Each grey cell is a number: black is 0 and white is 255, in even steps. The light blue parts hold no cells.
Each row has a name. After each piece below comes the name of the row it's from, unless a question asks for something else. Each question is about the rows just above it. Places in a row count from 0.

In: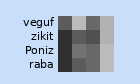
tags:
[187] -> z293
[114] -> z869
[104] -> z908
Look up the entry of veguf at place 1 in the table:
z293
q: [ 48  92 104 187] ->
raba

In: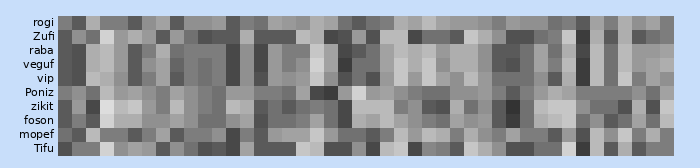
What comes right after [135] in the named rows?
[125]
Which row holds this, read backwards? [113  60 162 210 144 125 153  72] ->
veguf
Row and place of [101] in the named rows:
veguf, 8

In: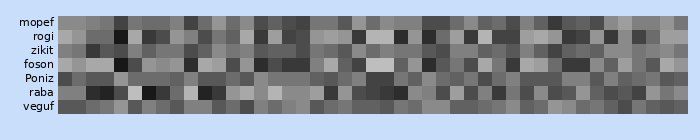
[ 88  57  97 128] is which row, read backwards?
mopef
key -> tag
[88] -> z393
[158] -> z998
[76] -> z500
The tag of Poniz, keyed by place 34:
z393
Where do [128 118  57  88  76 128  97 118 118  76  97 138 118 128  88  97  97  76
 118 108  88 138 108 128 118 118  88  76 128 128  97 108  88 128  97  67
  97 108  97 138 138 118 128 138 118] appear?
zikit
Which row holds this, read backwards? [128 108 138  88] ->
zikit
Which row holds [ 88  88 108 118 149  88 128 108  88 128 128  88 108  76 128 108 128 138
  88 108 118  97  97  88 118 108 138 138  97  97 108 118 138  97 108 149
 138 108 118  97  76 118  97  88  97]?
veguf
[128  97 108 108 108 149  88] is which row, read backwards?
Poniz

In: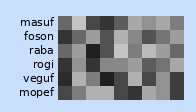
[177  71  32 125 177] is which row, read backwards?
veguf
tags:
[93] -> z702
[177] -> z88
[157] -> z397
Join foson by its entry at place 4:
z88
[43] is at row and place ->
veguf, 0

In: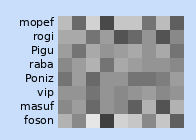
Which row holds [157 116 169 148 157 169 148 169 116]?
Pigu
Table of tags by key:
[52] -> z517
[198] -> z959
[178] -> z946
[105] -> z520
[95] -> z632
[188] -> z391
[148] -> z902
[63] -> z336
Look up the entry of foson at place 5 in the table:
z959
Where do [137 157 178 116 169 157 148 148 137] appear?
raba
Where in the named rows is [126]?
Poniz, 7

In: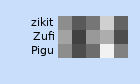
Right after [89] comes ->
[118]
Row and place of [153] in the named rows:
Zufi, 2
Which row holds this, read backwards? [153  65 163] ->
Zufi

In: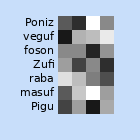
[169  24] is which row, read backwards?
Pigu
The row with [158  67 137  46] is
Zufi
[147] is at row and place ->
foson, 3
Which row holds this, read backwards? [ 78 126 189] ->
raba
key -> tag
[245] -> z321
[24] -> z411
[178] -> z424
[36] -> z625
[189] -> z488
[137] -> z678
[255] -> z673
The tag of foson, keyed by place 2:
z625

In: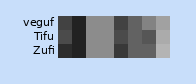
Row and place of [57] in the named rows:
Zufi, 4
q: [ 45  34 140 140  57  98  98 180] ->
Zufi
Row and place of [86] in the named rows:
Tifu, 6
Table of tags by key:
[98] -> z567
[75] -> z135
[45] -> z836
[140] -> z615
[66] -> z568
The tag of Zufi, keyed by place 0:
z836
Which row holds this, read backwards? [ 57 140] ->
Zufi
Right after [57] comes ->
[98]

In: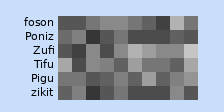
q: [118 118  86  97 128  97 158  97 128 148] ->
Pigu
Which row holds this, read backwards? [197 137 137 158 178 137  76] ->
Zufi
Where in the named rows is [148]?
Pigu, 9
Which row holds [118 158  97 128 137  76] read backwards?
Tifu
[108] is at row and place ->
Poniz, 0
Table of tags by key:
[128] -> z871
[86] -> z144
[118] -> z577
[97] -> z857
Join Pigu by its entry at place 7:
z857
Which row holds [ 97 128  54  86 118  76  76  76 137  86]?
zikit

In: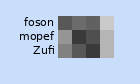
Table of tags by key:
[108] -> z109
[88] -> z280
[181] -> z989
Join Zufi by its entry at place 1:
z280
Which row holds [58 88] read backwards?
Zufi
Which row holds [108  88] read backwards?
foson
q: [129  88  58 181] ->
Zufi
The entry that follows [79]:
[181]

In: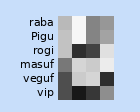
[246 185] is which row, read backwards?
raba
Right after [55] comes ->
[142]
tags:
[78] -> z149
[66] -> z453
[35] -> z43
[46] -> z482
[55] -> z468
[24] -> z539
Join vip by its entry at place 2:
z468
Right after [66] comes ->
[224]
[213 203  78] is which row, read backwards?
veguf

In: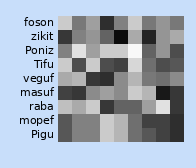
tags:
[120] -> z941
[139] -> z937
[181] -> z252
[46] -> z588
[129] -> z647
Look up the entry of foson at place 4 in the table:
z647
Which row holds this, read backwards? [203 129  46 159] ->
foson
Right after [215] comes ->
[111]
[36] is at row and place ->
zikit, 6
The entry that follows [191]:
[170]

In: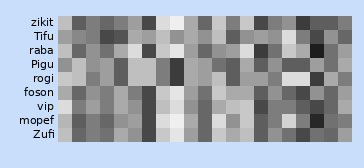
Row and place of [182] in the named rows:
mopef, 0
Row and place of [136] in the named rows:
Tifu, 1
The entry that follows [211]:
[125]
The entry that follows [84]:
[170]

